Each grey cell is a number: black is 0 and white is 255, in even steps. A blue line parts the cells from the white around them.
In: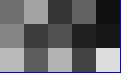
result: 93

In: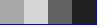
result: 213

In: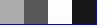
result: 87

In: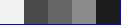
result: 73

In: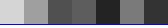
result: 159

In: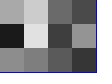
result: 126

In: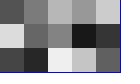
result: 39

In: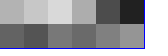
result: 84

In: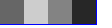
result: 205
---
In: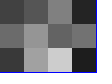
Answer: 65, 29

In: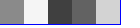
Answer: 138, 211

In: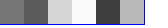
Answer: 118, 185

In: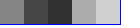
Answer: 132, 208

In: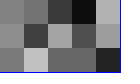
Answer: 130, 35

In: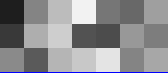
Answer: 30, 167

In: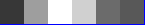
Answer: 55, 88

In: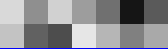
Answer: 217, 169

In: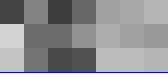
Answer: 67, 180
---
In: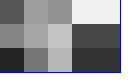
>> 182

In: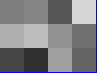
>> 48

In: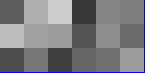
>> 101

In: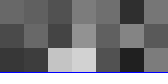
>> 81

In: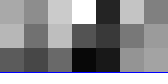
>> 24

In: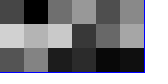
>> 43
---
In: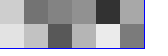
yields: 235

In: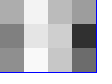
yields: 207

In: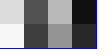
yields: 148

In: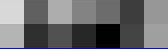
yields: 68

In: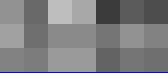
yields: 146

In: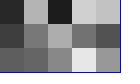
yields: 114

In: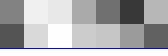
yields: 155

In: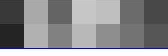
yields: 115

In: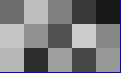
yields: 204
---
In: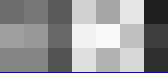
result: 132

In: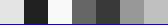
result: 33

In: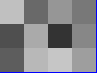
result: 184

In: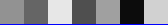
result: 101

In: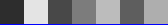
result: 228

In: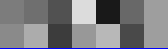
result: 172

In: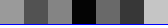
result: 82
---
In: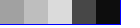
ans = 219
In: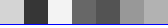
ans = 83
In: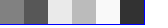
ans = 187
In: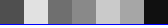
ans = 202
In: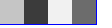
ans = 59
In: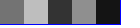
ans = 51
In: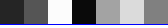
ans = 163
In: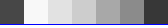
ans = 168
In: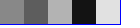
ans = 179
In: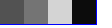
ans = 116
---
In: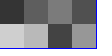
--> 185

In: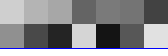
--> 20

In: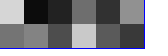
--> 201

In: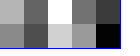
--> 209

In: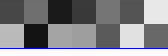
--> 90

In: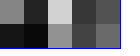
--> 146
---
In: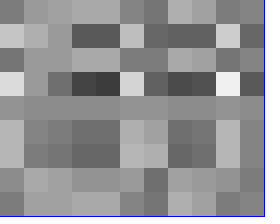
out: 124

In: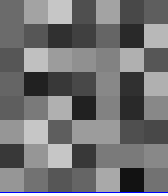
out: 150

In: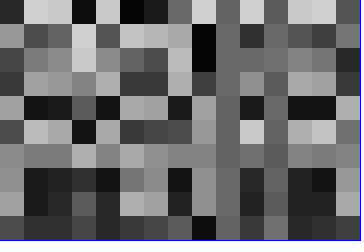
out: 76

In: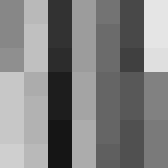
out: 207

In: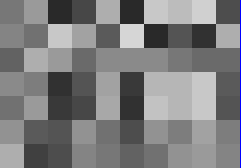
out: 174

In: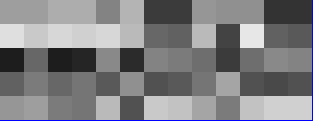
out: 150
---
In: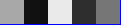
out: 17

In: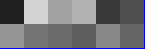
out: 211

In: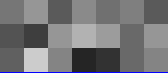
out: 150

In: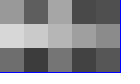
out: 94

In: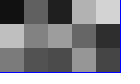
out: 96

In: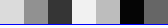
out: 145

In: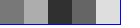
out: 173
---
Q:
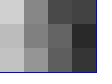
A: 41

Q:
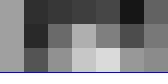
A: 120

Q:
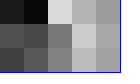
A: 168

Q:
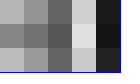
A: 21

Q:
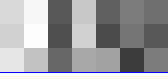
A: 88

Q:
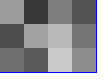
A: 118

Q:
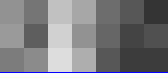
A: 80
